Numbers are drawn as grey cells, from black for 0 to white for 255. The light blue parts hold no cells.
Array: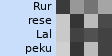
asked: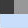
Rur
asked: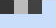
peku
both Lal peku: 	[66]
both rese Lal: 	[201]

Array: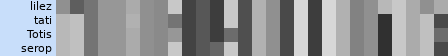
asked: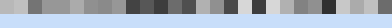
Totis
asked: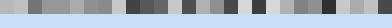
serop

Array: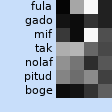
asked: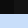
boge
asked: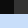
gado
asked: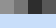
nolaf
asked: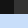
boge

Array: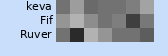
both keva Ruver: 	[114]
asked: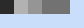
Ruver
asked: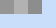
Fif
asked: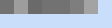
keva
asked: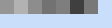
Fif
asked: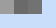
keva

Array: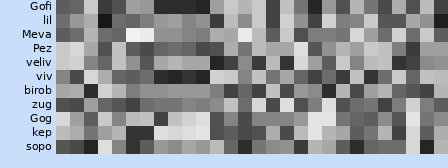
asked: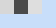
zug
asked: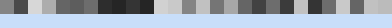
viv
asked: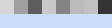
veliv

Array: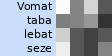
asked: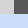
Vomat
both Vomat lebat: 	[87]
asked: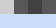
lebat
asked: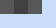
lebat

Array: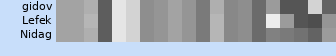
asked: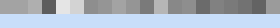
Nidag
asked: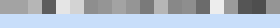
Lefek

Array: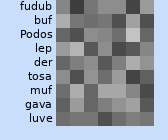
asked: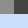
fudub
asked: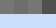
buf

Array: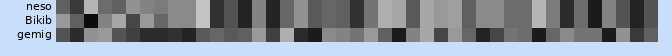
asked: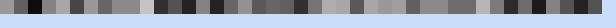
Bikib
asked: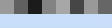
gemig

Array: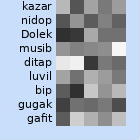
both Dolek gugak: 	[113]
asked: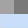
kazar
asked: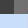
gugak
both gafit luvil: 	[176]

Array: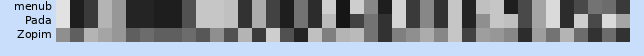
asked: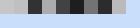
Pada
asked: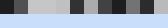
Pada
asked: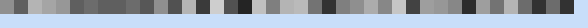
Zopim
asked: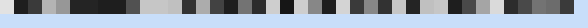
menub
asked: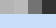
Zopim
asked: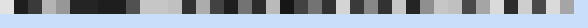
Pada

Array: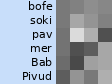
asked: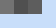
mer
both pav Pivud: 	[175]
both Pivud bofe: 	[121]
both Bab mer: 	[167]
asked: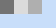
pav

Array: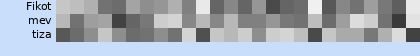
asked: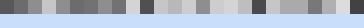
tiza
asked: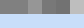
mev
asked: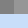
mev
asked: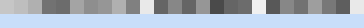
Fikot

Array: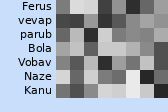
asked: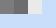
Naze
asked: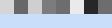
Naze
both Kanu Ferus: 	[213]
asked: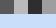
Vobav
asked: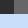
Ferus
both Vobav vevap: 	[88]

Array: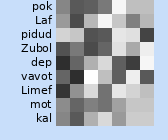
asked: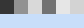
Limef
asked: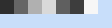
dep
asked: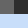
vavot
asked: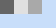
Zubol
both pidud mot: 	[198]

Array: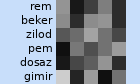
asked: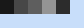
dosaz
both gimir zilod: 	[114]
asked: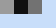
gimir
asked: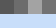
zilod
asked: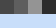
dosaz
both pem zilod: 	[114]

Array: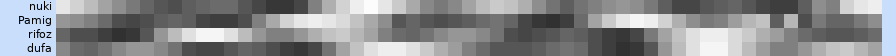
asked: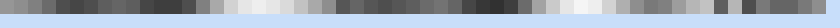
Pamig
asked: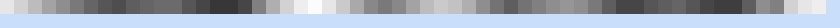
nuki
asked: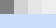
nuki
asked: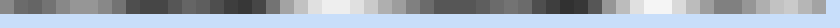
dufa

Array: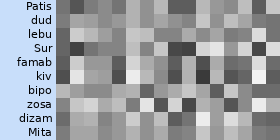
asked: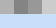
dizam
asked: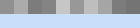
Mita
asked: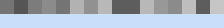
Patis
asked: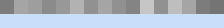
dud
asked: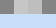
lebu

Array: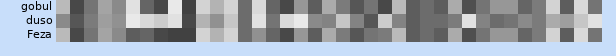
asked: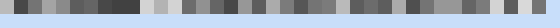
Feza
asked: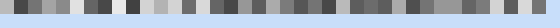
gobul

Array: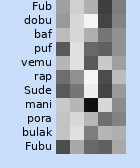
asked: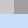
vemu
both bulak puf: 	[224]

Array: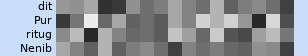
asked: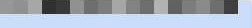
dit
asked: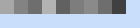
dit
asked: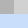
Pur

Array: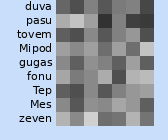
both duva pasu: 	[129]
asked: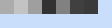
pasu
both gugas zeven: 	[137]
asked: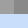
Mipod
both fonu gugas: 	[137]
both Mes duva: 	[87]

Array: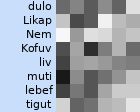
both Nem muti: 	[196]
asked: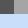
lebef
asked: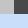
Likap
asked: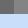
dulo
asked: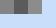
dulo

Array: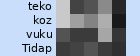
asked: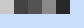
teko
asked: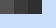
Tidap
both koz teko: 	[201]
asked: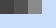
teko
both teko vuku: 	[83]
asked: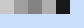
koz

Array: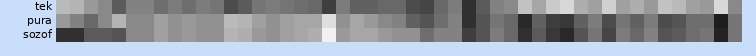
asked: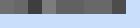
tek
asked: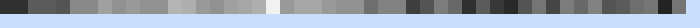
sozof

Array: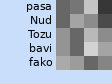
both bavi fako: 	[103]
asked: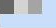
bavi
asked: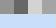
bavi
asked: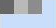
Tozu

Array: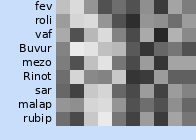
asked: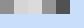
malap
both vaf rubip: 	[74]
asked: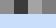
fev
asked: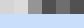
malap
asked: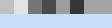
mezo

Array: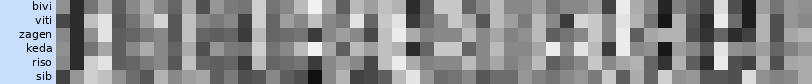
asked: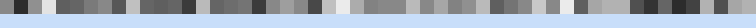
zagen
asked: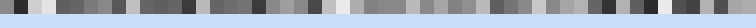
riso
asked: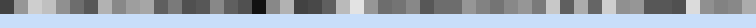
sib
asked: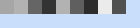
riso

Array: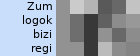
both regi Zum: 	[146]
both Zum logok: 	[146]
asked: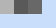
Zum
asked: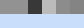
regi

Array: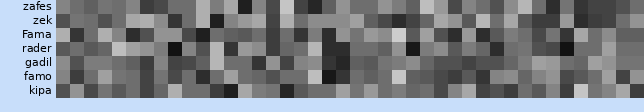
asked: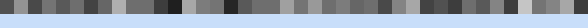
kipa
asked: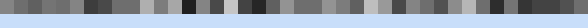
zafes
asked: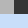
rader
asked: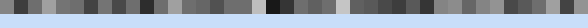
famo

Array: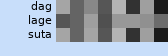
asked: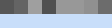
lage
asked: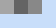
dag
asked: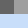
lage

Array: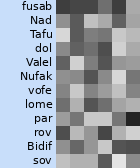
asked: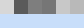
Tafu
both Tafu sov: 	[90]

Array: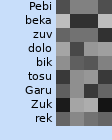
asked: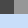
dolo
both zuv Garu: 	[101]
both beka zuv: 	[49]

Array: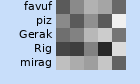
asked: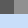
piz
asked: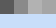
favuf
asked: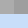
mirag

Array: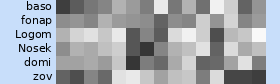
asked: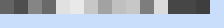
zov
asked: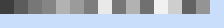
baso
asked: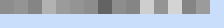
fonap
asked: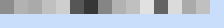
Nosek

